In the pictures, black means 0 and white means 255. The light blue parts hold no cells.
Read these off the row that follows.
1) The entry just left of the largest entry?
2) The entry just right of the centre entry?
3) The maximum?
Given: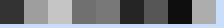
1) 158
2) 37
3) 197

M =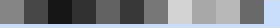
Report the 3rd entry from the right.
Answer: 168
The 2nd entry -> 71
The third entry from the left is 22

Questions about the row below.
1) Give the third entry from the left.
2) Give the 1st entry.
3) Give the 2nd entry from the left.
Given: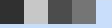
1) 76
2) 48
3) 199

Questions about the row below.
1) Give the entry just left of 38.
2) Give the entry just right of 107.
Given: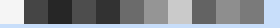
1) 69
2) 149

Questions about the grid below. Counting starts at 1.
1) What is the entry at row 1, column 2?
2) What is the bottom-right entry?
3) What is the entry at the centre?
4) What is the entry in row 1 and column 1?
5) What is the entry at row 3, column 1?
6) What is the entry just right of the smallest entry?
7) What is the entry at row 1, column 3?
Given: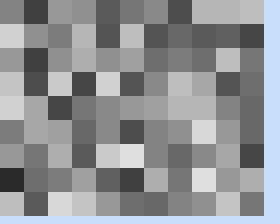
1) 64
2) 118
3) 152
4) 131
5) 152
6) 110
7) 152

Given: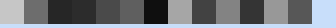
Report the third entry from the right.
52
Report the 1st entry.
198
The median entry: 87
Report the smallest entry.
15

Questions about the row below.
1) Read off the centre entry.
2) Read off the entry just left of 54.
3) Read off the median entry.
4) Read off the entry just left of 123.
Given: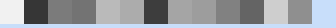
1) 61
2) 241
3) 143
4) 54

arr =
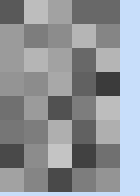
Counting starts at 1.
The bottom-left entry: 162
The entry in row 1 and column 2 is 189
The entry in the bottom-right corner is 148
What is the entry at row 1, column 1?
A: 89
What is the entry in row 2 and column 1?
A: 155

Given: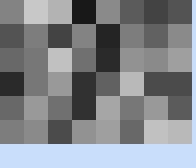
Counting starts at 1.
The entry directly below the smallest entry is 131
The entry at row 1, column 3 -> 179
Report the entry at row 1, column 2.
200
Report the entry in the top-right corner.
83
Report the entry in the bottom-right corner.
185
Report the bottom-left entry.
125
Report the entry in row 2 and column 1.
83
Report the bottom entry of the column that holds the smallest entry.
146
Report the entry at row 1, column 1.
131
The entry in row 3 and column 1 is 104

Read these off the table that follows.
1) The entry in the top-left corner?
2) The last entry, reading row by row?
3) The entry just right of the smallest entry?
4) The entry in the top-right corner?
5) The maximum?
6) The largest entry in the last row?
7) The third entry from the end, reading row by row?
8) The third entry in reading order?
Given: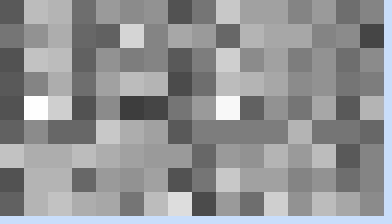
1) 89
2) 139
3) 69
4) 132
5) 254
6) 221
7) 188
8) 180

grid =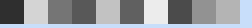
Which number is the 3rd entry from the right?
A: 75
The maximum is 236
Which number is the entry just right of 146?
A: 180
